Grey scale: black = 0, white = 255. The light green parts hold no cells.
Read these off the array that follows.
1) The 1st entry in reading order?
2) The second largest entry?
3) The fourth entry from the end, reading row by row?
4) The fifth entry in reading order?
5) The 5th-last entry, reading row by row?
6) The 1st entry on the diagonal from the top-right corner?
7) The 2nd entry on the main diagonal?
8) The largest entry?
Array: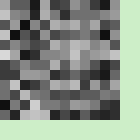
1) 165
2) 206
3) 92
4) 165
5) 36
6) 145
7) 134
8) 216

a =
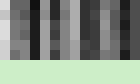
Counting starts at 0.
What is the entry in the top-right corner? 78
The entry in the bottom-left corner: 208
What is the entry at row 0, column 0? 220
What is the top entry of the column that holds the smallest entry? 17
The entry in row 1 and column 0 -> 196
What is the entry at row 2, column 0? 220
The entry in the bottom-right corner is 78
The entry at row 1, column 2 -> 89
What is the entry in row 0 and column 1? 101
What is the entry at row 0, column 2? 101
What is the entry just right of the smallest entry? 150
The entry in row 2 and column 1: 120

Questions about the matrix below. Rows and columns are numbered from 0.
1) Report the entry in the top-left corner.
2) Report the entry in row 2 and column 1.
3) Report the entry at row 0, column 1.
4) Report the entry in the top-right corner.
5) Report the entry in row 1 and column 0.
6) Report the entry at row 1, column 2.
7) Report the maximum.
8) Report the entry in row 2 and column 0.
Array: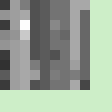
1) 58
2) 158
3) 158
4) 168
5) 148
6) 168
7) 253
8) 58

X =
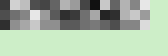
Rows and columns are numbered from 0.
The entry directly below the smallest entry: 167
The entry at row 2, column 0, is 47
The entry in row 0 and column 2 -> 190
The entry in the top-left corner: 58
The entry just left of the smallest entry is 69
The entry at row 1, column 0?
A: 78
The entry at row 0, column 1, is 209
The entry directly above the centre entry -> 155
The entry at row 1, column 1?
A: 112
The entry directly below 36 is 100
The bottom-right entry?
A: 219

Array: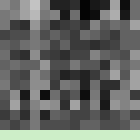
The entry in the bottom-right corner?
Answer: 120
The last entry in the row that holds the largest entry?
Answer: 110
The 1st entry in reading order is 141
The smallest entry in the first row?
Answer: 4
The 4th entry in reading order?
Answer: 195
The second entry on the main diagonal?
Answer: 131
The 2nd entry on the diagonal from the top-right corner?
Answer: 24
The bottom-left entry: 87
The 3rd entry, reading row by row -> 162
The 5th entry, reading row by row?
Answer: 131
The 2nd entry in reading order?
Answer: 120
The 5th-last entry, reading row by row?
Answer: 98
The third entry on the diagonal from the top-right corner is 110
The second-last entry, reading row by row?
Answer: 87
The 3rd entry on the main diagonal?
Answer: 46
